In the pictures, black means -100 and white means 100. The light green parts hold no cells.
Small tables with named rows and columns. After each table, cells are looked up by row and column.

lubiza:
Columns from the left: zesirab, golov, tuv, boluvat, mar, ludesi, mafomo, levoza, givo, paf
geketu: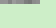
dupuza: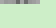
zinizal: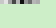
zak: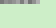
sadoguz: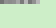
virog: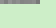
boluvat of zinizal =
-44
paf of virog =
-5
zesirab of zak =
-4
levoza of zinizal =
-16
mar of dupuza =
-17
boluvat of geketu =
21
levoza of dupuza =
19
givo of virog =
10
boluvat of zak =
15
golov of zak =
14
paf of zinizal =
36
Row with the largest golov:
zinizal

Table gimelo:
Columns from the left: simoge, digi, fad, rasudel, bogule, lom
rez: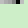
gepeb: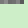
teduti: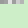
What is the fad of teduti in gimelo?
77
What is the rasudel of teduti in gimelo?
24
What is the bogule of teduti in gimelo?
61
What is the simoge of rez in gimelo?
49
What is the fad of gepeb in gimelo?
-15
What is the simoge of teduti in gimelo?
21
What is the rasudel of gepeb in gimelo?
-12
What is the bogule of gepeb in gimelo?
3

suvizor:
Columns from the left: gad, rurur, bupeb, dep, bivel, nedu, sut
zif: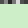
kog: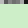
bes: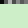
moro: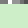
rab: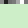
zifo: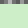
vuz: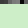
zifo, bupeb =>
44
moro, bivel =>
17
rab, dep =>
-5
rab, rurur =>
-74
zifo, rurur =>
-1
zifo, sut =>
-22
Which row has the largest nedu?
rab

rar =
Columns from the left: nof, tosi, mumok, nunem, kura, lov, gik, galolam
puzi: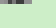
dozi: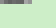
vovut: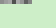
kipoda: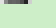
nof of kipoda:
76
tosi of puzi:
11
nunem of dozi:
-15
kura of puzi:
-52
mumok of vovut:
32
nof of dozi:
9
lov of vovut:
18
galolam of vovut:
4
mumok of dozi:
-23
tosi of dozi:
-14
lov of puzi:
-52
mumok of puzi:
-46
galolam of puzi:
14
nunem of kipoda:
-21
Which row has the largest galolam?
kipoda

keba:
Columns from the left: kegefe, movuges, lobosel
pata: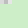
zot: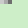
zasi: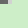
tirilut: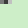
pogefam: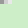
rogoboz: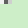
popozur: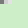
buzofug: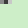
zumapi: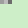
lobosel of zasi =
65
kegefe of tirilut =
-4
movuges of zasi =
-18
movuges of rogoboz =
-25
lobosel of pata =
80
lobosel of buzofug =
57
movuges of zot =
33
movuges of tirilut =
-53
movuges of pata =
49
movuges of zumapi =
48
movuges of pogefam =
63
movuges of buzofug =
-53
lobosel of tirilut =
51
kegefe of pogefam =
20
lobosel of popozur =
77
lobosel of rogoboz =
62
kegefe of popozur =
-5
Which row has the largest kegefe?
rogoboz

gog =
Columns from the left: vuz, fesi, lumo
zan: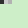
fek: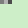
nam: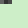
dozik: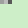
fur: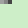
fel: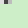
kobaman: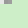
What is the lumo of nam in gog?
-43
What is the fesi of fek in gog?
41
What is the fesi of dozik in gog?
48
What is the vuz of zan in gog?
-63
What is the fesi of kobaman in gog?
20
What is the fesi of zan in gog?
60
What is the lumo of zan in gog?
40
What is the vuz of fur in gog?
26
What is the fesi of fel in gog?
-46
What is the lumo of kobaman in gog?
24
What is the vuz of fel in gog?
75
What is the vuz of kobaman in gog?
81
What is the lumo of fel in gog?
48
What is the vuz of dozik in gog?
25
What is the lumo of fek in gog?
-40
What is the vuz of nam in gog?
-22
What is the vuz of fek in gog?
-2
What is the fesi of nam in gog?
-60
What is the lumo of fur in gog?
-46
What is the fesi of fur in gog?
4
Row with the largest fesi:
zan

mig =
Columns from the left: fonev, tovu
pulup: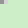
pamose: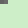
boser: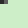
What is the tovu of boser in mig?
-24
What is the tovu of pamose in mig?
-15
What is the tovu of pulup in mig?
67
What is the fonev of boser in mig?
-66
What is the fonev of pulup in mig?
17
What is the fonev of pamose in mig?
-22
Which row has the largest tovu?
pulup

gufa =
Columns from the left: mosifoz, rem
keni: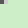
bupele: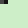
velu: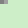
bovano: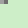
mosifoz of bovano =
26
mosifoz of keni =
-32
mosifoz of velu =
1
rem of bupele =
-84
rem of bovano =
-13
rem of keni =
62
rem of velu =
27
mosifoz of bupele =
-45

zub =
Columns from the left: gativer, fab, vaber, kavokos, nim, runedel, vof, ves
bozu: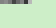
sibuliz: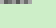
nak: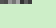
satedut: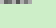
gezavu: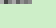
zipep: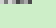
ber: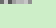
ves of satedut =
33
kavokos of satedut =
37
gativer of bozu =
2
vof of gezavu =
-7
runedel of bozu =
1
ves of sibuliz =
31
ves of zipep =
-40
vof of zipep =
33
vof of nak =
-26
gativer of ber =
-15
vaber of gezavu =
2
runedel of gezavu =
13

